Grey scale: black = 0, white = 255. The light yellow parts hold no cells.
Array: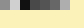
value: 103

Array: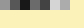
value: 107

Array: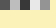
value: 148

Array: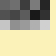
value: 101

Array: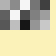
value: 139

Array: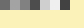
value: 129

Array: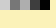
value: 119

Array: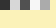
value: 171

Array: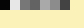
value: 119

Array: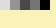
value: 116
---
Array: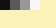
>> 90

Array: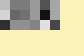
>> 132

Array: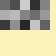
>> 39

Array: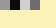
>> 11

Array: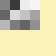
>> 123

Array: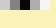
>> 7

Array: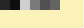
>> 122

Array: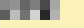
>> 211

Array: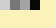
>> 119

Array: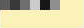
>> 203
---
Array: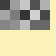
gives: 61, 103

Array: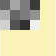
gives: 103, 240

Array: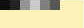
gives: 15, 87

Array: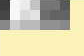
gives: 60, 136

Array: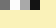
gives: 113, 19

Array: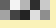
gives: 97, 142

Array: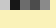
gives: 200, 138
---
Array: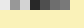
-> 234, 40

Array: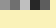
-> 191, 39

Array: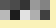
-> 226, 28

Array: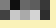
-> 212, 15

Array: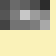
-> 199, 44

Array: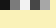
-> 242, 20

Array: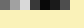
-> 217, 8

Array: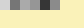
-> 212, 54

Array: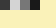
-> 212, 25

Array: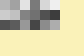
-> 239, 61
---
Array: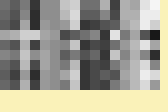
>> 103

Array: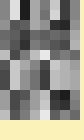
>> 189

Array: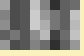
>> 151

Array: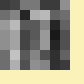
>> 110

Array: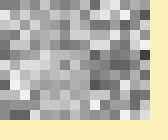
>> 137

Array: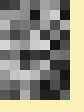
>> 87
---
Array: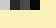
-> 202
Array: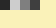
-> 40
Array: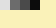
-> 224
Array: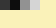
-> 53
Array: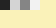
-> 35
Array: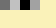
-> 111
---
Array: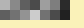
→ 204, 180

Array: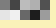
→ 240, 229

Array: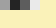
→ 234, 160

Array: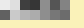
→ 235, 223

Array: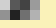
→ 208, 178

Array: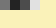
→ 225, 117
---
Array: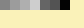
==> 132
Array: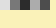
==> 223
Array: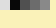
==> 222
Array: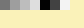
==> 117
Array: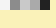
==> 244
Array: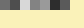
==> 110
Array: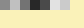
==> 138
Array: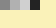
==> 134
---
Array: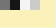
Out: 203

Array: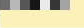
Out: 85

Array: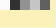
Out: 146

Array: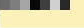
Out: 63

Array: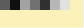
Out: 92

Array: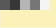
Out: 118

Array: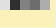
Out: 130

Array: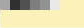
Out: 126

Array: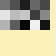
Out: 29
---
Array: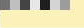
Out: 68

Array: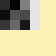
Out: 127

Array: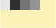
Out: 116

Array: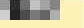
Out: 109

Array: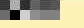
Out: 47

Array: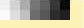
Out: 171

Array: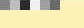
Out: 43

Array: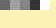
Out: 132

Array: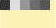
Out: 149
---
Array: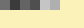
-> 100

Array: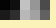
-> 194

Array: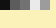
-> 114

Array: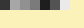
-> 145

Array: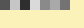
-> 46

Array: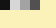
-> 163

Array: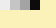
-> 164

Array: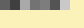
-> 169

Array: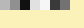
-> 17

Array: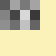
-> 121
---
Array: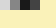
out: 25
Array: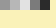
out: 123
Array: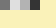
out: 179
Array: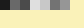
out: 115
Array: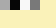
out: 248
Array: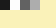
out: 98
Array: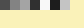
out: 29
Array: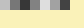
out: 162
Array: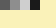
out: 207
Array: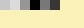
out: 120
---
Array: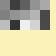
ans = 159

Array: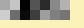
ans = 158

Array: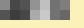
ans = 201

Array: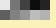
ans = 150

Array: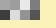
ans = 221

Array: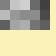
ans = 140
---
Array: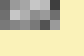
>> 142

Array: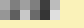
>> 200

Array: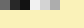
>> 18

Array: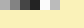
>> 69

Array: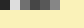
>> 112

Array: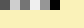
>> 117

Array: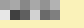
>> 95
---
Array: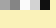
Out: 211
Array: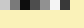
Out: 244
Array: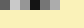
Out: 118
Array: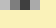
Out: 63
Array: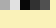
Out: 49
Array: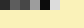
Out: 12
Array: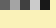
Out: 203
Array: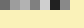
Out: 33
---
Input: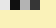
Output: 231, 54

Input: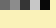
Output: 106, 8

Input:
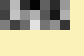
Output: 75, 52

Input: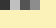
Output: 52, 141

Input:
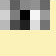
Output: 173, 115

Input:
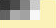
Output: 52, 247

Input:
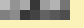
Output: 188, 78
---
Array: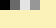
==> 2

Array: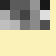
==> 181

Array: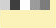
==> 62

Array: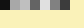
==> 100

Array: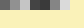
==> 68

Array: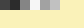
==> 133
